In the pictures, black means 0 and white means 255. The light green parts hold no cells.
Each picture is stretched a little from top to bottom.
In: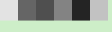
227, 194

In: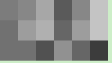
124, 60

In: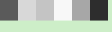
90, 45

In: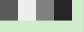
90, 38

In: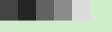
67, 220

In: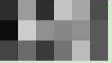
46, 89

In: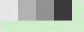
230, 58

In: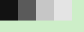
18, 228

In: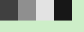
64, 23
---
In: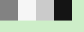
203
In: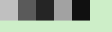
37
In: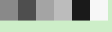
164
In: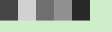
111
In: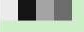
164
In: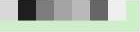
124
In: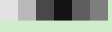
72
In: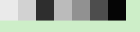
46
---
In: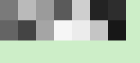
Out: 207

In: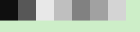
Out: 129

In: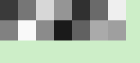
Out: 48

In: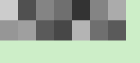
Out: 51

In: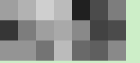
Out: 32

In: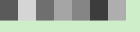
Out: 133
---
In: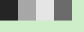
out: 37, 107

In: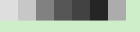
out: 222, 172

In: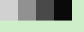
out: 209, 9

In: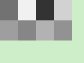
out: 114, 146

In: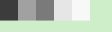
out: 60, 248

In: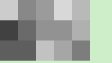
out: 204, 125

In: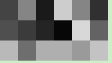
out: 68, 195

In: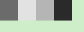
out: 107, 42
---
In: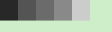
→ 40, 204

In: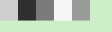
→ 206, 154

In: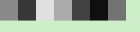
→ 138, 115

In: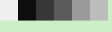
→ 239, 188

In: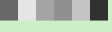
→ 104, 49

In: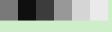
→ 121, 234

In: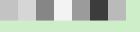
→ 195, 186

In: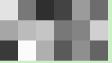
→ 227, 100

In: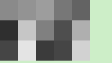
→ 138, 210

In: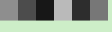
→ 142, 119
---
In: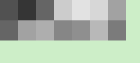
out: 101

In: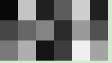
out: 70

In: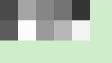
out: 92

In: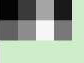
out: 97

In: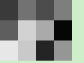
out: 94

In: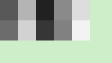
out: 108

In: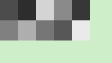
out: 128

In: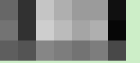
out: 115
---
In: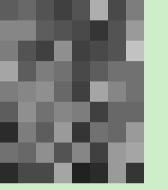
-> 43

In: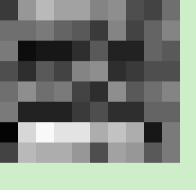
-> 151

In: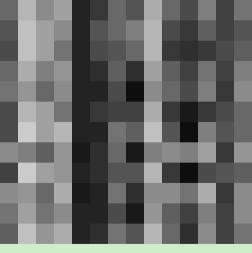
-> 139

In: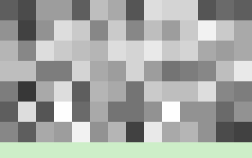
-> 146

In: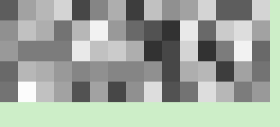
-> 183
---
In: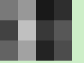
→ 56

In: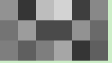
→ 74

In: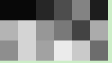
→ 151

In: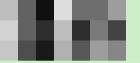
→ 45

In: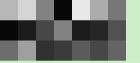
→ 71

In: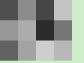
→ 43

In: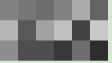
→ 162

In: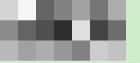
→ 79
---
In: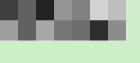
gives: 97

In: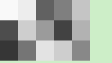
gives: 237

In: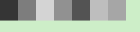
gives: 125

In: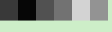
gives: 6

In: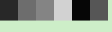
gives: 109

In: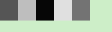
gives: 190

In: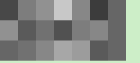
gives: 125

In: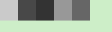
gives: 72

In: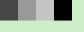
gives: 153

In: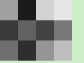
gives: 26
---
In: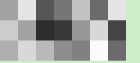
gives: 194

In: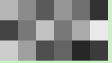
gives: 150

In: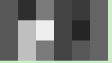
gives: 67

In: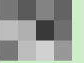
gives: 89

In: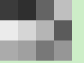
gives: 47

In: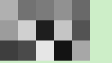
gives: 123
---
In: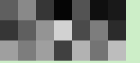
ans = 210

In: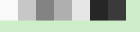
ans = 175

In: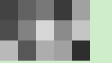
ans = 215

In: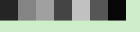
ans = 68

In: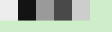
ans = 154

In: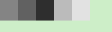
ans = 46
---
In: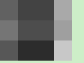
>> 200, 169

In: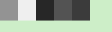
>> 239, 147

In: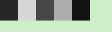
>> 214, 172

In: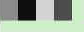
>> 211, 139

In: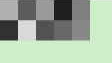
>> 217, 176

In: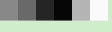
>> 250, 180

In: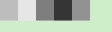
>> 230, 189

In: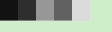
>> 219, 151

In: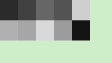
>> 217, 207

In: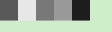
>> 231, 153
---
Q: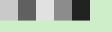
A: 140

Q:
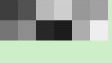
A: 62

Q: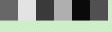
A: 80

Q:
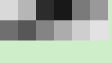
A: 87

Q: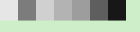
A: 124

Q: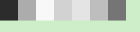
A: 172

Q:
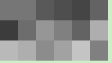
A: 78

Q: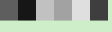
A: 94

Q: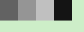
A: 149

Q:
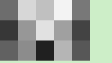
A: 67
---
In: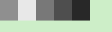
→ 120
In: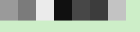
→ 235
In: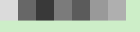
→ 57
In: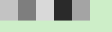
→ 217
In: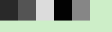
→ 220
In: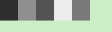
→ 83
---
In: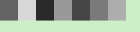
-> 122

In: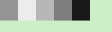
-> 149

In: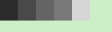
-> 100

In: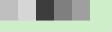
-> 159

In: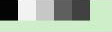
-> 95

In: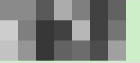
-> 117

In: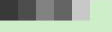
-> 100

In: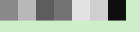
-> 137
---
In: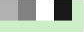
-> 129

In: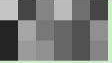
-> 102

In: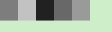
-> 33

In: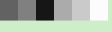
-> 171

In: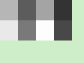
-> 121

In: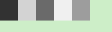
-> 106

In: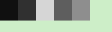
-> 214
